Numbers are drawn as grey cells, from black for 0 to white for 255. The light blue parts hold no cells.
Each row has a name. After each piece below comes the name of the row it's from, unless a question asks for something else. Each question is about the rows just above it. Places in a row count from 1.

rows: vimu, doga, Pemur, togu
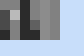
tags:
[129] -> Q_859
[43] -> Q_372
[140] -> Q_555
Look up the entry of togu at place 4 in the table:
Q_372
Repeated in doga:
[129]
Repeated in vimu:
[129]
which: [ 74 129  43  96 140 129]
Pemur
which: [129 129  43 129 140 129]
vimu
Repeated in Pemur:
[129]

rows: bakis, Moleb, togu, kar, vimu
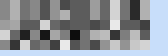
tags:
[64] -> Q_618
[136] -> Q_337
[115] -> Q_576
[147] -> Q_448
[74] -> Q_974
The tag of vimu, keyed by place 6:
Q_618
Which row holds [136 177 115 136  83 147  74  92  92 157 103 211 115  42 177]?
bakis
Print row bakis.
[136 177 115 136  83 147  74  92  92 157 103 211 115  42 177]
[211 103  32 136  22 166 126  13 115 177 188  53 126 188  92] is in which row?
kar
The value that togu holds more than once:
[92]

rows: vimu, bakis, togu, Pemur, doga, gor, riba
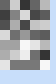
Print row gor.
[173 205 237 111  52]
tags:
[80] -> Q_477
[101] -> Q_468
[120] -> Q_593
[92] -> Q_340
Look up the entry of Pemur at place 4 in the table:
Q_468
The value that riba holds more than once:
[120]
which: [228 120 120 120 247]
riba
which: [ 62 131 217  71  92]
bakis

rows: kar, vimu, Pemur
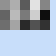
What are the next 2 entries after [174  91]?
[226 133]
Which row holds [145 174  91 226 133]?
kar

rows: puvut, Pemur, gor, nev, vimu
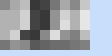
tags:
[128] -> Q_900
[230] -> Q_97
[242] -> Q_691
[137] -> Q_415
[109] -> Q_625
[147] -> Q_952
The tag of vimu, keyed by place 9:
Q_900
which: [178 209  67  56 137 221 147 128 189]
nev
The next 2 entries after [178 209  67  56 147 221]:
[178 230]

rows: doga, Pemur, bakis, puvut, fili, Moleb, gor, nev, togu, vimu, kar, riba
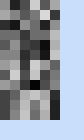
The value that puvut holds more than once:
[109]
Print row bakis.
[ 45  22 144 109  33 144]
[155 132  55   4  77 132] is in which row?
togu
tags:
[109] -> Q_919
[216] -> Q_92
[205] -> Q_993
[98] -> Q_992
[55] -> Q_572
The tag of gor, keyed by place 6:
Q_992
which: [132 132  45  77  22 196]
Moleb

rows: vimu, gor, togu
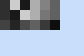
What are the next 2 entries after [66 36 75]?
[97 57]
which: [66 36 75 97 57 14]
togu
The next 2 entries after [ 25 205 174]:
[118  97]
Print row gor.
[ 47  25 205 174 118  97]

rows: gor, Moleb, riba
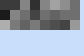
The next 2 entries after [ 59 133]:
[ 48 133]
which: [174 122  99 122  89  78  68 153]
riba
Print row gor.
[ 59  59 133  48 133 162 142 111]
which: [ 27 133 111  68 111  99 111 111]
Moleb
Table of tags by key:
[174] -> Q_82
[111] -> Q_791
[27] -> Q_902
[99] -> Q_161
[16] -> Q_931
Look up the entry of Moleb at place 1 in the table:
Q_902
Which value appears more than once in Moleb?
[111]

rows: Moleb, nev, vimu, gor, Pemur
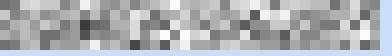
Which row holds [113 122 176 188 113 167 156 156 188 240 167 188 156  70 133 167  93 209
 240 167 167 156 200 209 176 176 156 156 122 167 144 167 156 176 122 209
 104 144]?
Pemur
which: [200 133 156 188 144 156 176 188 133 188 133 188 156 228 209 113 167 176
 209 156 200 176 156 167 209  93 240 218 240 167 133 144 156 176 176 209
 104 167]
nev
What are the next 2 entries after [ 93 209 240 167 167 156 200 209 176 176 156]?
[156 122]

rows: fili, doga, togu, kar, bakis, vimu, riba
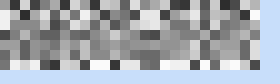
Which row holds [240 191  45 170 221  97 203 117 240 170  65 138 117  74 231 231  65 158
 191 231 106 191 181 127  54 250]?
doga
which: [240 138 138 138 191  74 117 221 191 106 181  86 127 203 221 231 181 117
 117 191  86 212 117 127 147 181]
togu
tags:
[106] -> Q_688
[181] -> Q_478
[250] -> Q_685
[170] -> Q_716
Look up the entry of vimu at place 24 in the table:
Q_716

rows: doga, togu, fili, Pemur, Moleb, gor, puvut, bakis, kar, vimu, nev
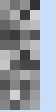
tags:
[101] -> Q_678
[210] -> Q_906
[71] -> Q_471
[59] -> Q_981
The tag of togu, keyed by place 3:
Q_981
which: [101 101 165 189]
Moleb

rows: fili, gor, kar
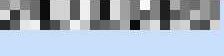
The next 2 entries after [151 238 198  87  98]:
[118 170]
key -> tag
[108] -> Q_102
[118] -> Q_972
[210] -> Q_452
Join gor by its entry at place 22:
Q_972
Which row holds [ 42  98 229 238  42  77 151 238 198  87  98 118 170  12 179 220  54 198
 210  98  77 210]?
kar
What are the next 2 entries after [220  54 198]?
[210  98]
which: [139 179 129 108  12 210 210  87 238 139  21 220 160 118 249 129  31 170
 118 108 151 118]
fili
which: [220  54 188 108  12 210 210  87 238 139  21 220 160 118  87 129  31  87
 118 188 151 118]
gor
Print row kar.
[ 42  98 229 238  42  77 151 238 198  87  98 118 170  12 179 220  54 198
 210  98  77 210]

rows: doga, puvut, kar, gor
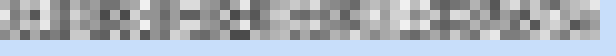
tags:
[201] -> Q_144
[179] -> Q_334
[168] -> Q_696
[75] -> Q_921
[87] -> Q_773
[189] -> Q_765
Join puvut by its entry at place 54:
Q_144
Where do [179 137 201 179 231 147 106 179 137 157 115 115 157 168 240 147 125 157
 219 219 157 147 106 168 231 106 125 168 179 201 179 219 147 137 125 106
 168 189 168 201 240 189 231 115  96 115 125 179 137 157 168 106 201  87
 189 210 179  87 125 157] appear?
kar
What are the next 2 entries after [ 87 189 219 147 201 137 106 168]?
[189 201]
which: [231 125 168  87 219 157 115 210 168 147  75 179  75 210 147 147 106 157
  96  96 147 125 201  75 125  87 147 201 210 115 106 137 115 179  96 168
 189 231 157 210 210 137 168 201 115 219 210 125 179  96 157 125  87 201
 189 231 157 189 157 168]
puvut

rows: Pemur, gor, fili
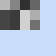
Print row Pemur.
[185 132  48 102]
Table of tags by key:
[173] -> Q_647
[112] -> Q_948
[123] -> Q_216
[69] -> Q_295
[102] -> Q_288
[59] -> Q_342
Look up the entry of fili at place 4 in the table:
Q_948

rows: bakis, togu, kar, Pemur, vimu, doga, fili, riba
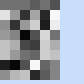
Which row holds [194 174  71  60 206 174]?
vimu
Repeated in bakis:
[113]
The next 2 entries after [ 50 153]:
[206  29]
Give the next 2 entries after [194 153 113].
[102 206]

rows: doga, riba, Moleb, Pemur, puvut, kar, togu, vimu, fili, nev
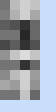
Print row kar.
[146 196 220 196]
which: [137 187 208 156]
vimu
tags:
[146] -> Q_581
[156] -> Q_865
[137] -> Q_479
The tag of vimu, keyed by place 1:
Q_479

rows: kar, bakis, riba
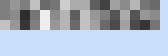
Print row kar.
[127 151 127 193 106 117 205 171 171  94  66 161 139 181 117 106]
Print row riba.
[193 151  54 127 238 151 181 106 193 161 106  75 161  75  54 117]
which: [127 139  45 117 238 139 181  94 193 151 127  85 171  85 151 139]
bakis
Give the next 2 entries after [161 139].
[181 117]

